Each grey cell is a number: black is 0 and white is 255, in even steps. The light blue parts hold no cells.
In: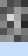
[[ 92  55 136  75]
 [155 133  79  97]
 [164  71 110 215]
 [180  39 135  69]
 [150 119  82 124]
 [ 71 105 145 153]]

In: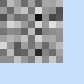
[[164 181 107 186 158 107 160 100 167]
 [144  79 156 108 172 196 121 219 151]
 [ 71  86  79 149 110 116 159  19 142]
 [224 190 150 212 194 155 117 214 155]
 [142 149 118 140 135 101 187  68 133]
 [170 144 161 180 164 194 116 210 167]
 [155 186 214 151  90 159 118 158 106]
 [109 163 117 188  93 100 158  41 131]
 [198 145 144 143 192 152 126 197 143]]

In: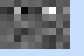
[[ 92  89 102 106  73 106  98 104  78  66]
 [ 88 140  58  41 181   9  65  50 188 254]
 [102  95  84  75 130  84  91  78 115 129]
 [110  72  96  91 106 123 104  91  78  67]
 [ 71 126  92 101  74  54  80  99 116 130]
 [ 84  95 106 117  52 103  97 113  72  56]
 [108  73  98  94  99 123 104  94  75  62]]

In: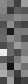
[[ 65 157 138 118]
 [ 95  86 131  56]
 [139 129 117 118]
 [ 83  68  80 142]
 [123 123  98  26]
 [119  77 105 140]
 [156 131  76 102]
 [ 76 124 234 105]
 [122 159  91  69]
 [150 111 154  19]
 [ 63 139 171 125]
 [ 45  65  68 158]]

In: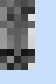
[[ 75  93 101 116  85]
 [ 47  46 136  80 110]
 [ 68 225 135  54  89]
 [ 86  99 100 117  83]
 [101 221 152  95  94]
 [115 213 153 117  96]
 [119 210 155 124  97]
 [ 20  32  27  18  94]
 [ 77  91  68 139  35]
 [ 53 219 126  34  87]]

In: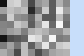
[[177 137  18 204 213 166  73 149 166  92]
 [234 161 161 192 178 188  41 115 203  93]
 [188 119 105 206 144 135 100 179  90  90]
 [248 106 132 127 200 182  93 158 229 105]
 [143 181 135 158 169 127 177 192 177 146]
 [123 132  20  77  87 100 231 216 153 245]
 [201 213 124 162 117 190  94 156 230 129]
 [174 179 172 147  74 190 139  77 120 163]]
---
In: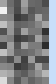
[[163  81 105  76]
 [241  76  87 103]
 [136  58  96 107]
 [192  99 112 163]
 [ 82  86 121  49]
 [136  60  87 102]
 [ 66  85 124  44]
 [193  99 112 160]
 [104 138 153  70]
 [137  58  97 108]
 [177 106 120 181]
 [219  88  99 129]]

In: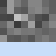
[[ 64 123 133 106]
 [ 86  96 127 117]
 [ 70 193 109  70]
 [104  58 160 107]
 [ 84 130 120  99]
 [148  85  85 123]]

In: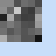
[[137  80 101]
 [142 201  58]
 [ 34  84  65]
 [105 105  77]
 [113 102  97]
 [173 115  84]]

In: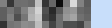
[[128 110 105  52  12 218  91]
 [ 95  95 171  80  90 151  96]
 [ 95  79 178  71 110 164 101]
 [ 50 122 137 119 109  79 125]]

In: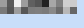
[[157 239  96  34 128 204]
 [121 156 124 122 106 102]]

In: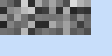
[[123  66  44 120 123 219 159]
 [ 46 149 201  62  48  37  50]
 [154 164  77 118 118  88 102]
 [ 35 104 177  41 130 122 107]
 [112  91  58 118  90  90  78]]
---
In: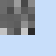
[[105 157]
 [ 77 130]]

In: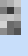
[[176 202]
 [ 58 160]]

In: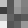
[[ 87 159]
 [ 89 149]]

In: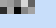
[[155 122]
 [167   5]]

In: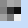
[[168 159]
 [ 49  12]]

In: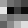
[[111  93]
 [  6  56]]

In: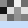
[[ 65 240]
 [222 149]]

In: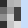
[[178 185]
 [157  66]]

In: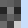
[[ 95  80]
 [124  36]]
